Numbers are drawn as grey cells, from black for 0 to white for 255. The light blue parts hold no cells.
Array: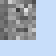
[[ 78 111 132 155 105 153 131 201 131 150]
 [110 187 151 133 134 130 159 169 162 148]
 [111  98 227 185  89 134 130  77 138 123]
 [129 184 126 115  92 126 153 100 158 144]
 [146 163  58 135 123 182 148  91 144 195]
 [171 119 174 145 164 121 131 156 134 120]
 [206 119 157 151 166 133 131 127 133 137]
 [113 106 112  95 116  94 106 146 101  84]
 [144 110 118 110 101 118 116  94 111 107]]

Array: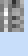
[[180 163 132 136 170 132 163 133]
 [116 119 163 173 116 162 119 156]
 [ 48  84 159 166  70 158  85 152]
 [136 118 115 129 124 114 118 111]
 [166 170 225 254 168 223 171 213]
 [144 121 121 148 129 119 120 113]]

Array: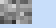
[[143 162 137  93 139 120]
 [ 96 167 143 103 152 145]
 [102 170 145 195 132 149]
 [143 146 140 139 152 188]
 [ 84 211 169 118 119  46]
 [137 184 175 114 143 104]
 [182 161 153 129 125  99]
 [210 137 137 165  88  73]]

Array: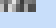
[[111  79  79]
 [123  76  74]
 [131 164 165]
 [ 61  71  70]
 [132  96  91]
 [225 174 169]
 [145 214 221]
 [105  85  85]
 [145 192 194]]

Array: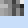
[[232  35  81  76]
 [136  95 138 138]
 [ 64  87  79  79]
 [134 134 140 139]
 [127 185 153 154]
 [164 186 166 167]]

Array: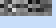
[[117  71 103 120]
 [ 95  67  91 137]
 [ 97  77  49 117]
 [ 24 134  33 126]
 [ 85 125  84 136]
 [ 12 155  23 139]
 [164  58 147 122]
 [136  82 134 117]
 [160  45 145 135]
 [178  92 220 103]
 [ 57 188  54 135]
 [ 94  92 103 106]
 [177  32 154 119]]

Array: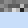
[[128  92 151]
 [128 187  35]
 [122  88 180]
 [108  95 216]
 [133  92 127]
 [139 123 154]
 [110 142 101]]

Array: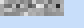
[[169 179 173 154]
 [155  39 153 153]
 [155 159 172 147]
 [108 173 155 143]
 [177 116 144 137]
 [149 218 167 169]
 [146 235 174 160]
 [204 118 169 177]
 [119  88 180 169]
 [152 160 144 217]
 [133 192 143 170]
 [164  74 141 143]
 [147 187 158 138]
 [148 110 198 139]
 [170 118 191 132]
 [223 168 165 168]]

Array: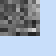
[[199 137 181 152 148  88 136 127  63]
 [102 163 152 117 144  37  52 211  36]
 [150 135 142 151 129  84  97 178  36]
 [ 58 108  76  73 121  61  69 137  86]
 [ 76  83  52 121  59 127  84 120  83]
 [103 134 165  97 128 104  88 149  36]
 [107  68  71 103  97 118 107  98  88]
 [134  80  91  89 142  59 111 105 111]
 [ 84  70  71  96  52 136 105  52 130]
 [ 69  97 109  69  78 123 103  49 124]]
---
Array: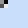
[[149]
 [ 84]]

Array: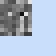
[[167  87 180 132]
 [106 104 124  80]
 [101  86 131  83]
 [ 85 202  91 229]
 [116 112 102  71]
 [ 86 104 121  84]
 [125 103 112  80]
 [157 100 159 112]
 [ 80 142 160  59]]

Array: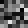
[[  6 122 161  56]
 [150 145 126  72]
 [ 45 146 184 230]
 [117  78  14 141]
 [ 69  11 143 198]
 [ 92 228  36  29]
 [173  37  62 121]]

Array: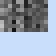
[[133 114 159  32  81  69]
 [107 164  69  34 123  75]
 [160 118 135  79  89  94]
 [134  88  62  70  75  80]
 [ 84 119 116  35  96  85]
 [178 114 157  61  93 103]
 [192 102 108  52 109  97]
 [162 139 136  77  82 110]]

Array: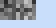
[[109 128 137 192  51]
 [139  68 168 156 116]
 [ 63 141  61  60 121]
 [126 105 176 122 126]
 [135 110 172 196 147]]

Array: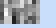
[[116 110 160 153  65]
 [ 94 154 185 123 131]
 [ 98 154 130 130 152]
 [ 72 163 109 131 127]
 [ 81 204 114 143  90]
 [123 199  91  95  83]]
